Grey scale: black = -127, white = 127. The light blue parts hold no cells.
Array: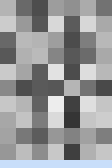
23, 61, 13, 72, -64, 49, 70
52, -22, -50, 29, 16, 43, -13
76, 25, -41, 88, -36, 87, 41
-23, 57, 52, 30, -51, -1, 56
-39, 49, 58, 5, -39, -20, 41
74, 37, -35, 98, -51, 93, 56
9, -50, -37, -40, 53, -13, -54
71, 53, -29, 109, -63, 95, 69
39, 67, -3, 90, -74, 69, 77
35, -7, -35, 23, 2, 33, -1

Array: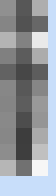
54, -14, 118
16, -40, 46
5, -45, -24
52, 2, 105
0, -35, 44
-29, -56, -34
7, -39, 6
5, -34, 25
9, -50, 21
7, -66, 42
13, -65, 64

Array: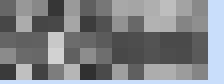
-69, 64, -61, -2, 54, -79, -53, 31, -32, 45, 46, 28, 5
-24, 24, 8, -73, 26, -32, -8, 40, 37, 47, 62, 35, 9
-56, 44, -57, -55, 38, -67, -46, 18, -23, 50, 48, 4, 15
-26, -31, -30, 72, -19, -24, -36, -52, -50, -44, -53, -53, -36
11, -21, -23, 82, -31, 13, -17, -55, -52, -45, -50, -52, -37

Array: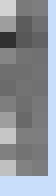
64, 3, -4
82, -6, -2
30, -35, -15
-77, -39, -29
6, -11, -13
-15, -17, -12
-21, -11, -13
-2, -17, -7
29, -23, -6
71, -1, -1
0, -12, -8

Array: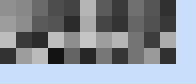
-77, 29, 59, -108, -27, -89, -8, -73, -11, 26, -79
16, 8, -21, -50, -60, 53, -36, -69, -15, -42, -79
29, 13, -37, -43, -84, 43, -58, -76, -25, -46, -71
61, -69, -84, 62, 14, 69, 30, 53, -11, -66, 44

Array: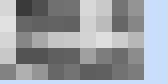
2, 48, 21, -24, -12, -33, -31, -13, -3
86, -69, -48, -15, -13, 88, 73, -11, 20
97, -25, -30, -28, -30, 81, 59, -25, 6
85, 6, 40, 69, 72, 83, 95, 76, 55
72, -44, -44, -32, -30, 32, -2, -19, 12

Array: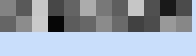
-26, 12, 74, -121, -35, -24, 11, -21, -62, -51, 25, 7
3, -38, 71, -56, -27, 44, -7, -33, 70, -47, -102, -52

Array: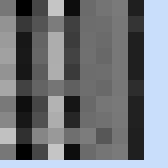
-8, -126, -57, 69, -114, -20, -10, -5, -96
-8, -127, -57, 69, -114, -20, -11, -5, -96
19, -71, -43, -3, -63, -18, -17, -7, -75
27, -104, -27, 45, -67, -16, -20, -7, -96
33, -102, -24, 45, -60, -15, -23, -7, -96
19, -104, -34, 46, -69, -18, -17, -7, -96
39, -61, -27, -10, -31, -17, -22, -8, -82
-6, -113, -57, 51, -106, -22, -9, -6, -94
7, -104, -47, 45, -89, -18, -14, -7, -94
65, -79, 6, 25, -16, -3, -40, -10, -96
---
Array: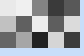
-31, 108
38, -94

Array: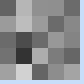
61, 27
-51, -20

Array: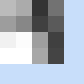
7, -63
124, 30

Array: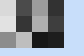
-74, 47
62, -104

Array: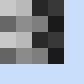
13, -2
58, -87

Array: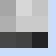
74, 75
-60, -92

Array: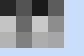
-22, 72
1, 45

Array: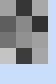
8, -78
17, 31

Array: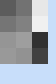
1, 112
30, -78
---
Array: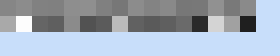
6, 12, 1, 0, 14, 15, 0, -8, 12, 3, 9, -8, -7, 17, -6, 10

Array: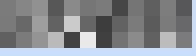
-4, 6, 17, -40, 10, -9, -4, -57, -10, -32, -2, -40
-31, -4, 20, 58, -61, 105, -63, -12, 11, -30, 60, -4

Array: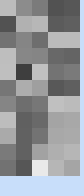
60, 12, -4, -45, -40
-13, 5, -17, 59, 59
63, -65, 64, -12, -5
5, -17, -8, 64, 59
42, -30, -12, 40, 42
-13, -41, 105, 54, 37

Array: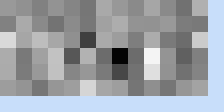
25, 17, 1, 19, 5, -9, 41, 24, 10, 38, 10, -14, 48
89, 38, 61, 39, 16, -64, 42, 29, -1, 44, -5, -19, 75
43, -4, 25, 65, 6, 23, -5, -56, -13, 95, 18, -14, 4

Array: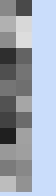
7, -54
12, 92
-48, -11
-45, 37
-97, 32
-4, 8

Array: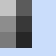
67, -36
-5, -89

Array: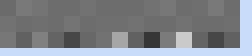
-20, -6, -12, -17, -18, -13, -17, -19, -17, -14, -8, -19, -16, -7, -18
-9, -29, 0, -27, -55, -23, -14, 38, -30, -72, -4, 73, -28, -56, -29

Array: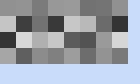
17, 19, -3, 23, 25, -13, -12, 17
-74, 87, 48, 71, -34, -43, 26, 86
